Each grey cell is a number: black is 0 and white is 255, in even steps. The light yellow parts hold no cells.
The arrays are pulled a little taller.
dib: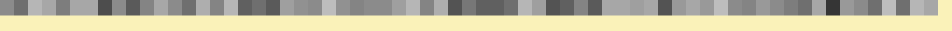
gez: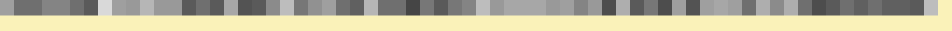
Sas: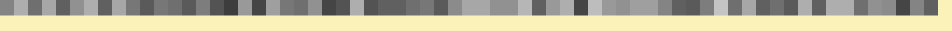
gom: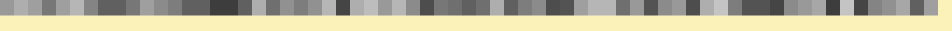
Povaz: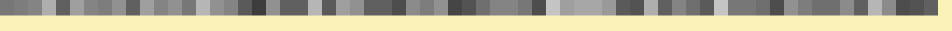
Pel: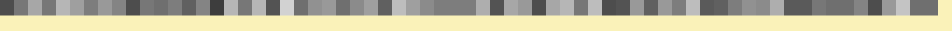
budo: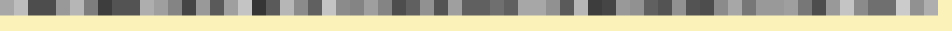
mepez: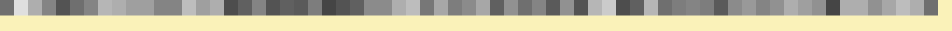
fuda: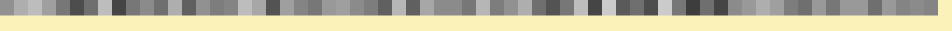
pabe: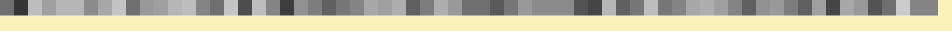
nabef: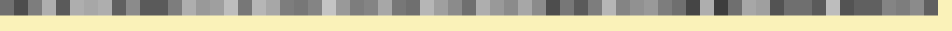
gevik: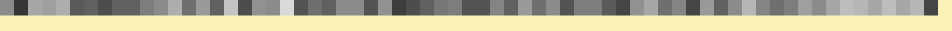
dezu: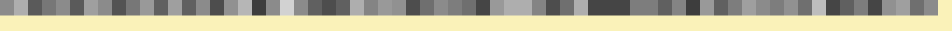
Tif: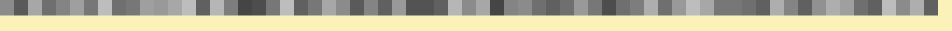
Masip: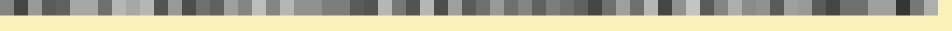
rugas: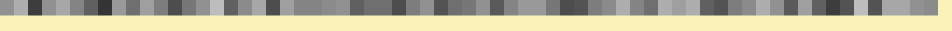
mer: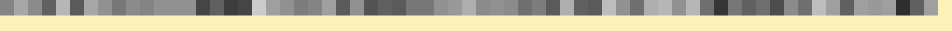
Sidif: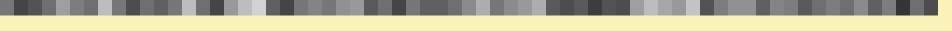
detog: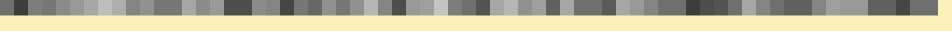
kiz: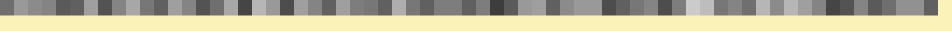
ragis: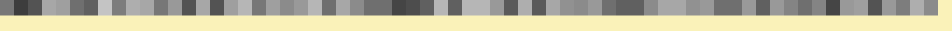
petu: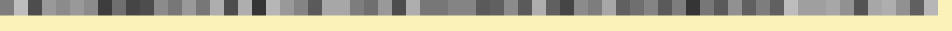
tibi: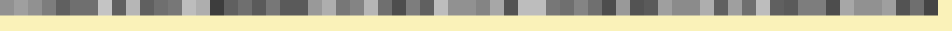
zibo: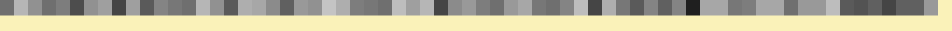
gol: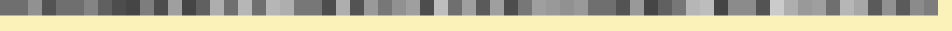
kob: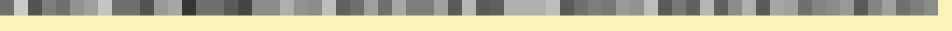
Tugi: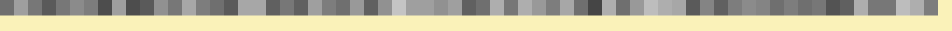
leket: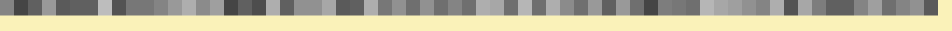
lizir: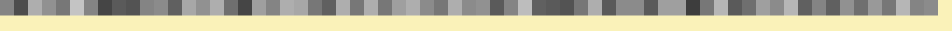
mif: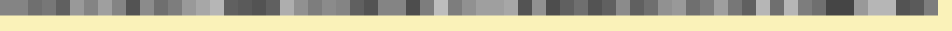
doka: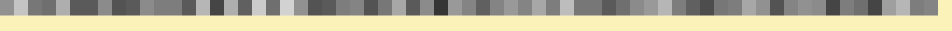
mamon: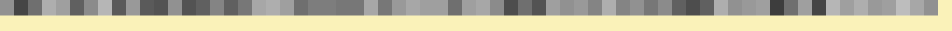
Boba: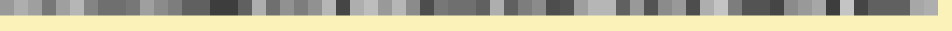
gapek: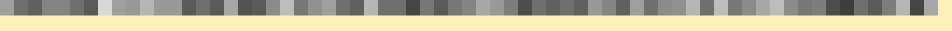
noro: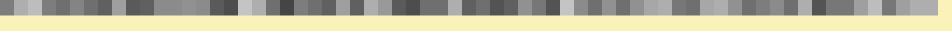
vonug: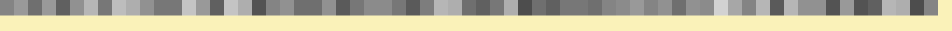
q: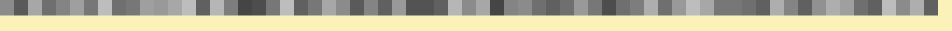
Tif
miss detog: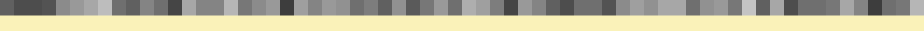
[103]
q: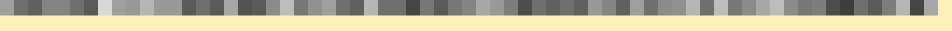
gapek
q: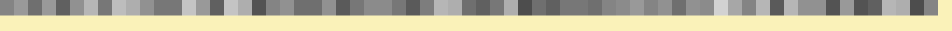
vonug
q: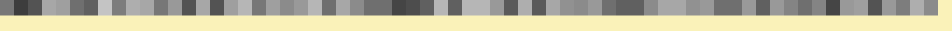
ragis

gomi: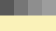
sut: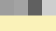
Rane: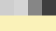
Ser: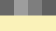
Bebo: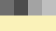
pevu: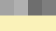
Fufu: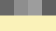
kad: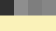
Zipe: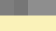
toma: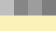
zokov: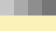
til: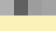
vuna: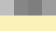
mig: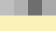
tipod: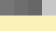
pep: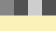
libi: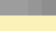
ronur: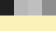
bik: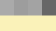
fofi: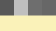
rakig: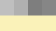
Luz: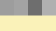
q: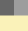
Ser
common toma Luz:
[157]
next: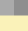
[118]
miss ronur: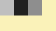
[183]
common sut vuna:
[157]
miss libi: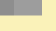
[150]

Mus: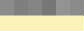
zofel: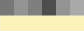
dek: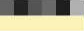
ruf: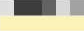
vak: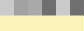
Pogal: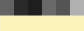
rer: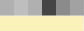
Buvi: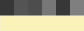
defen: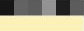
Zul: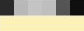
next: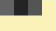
[105]
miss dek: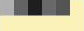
[36]
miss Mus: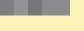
[133]
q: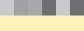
vak
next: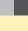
[15]

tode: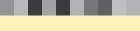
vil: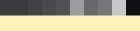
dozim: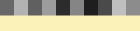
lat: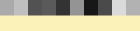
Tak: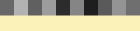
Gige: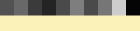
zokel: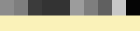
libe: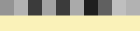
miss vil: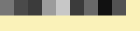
[66]
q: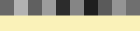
Tak
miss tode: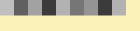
[184]

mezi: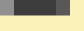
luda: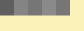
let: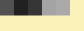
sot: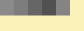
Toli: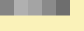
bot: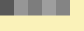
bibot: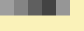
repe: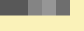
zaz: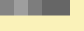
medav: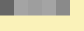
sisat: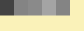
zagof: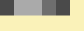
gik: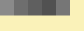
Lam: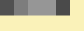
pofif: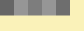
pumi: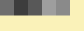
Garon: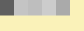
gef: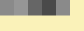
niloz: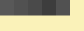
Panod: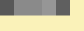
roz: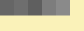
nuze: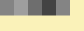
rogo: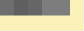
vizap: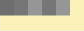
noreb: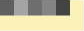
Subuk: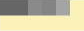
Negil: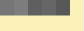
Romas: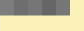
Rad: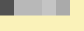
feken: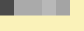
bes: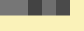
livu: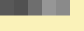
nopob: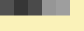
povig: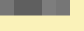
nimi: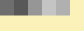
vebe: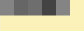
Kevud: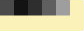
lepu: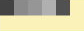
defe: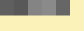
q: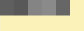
defe
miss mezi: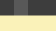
[144]
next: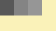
[110]
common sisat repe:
[132]

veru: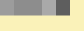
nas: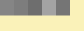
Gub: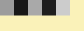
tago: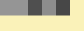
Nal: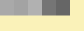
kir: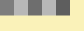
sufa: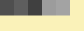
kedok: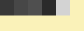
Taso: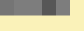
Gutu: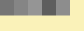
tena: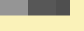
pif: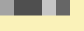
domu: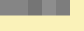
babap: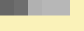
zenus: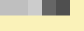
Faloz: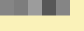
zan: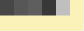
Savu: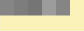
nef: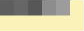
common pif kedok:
[79]
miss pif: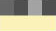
[197]
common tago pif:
[79]
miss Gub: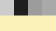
[23]
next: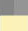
[94]
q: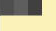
sufa

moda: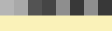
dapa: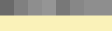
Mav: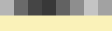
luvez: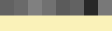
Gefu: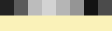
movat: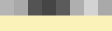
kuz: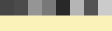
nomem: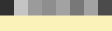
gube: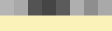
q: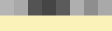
gube
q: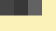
Mav
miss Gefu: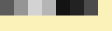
[188]
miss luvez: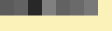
[113]
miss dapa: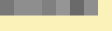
[135]
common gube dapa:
[142]

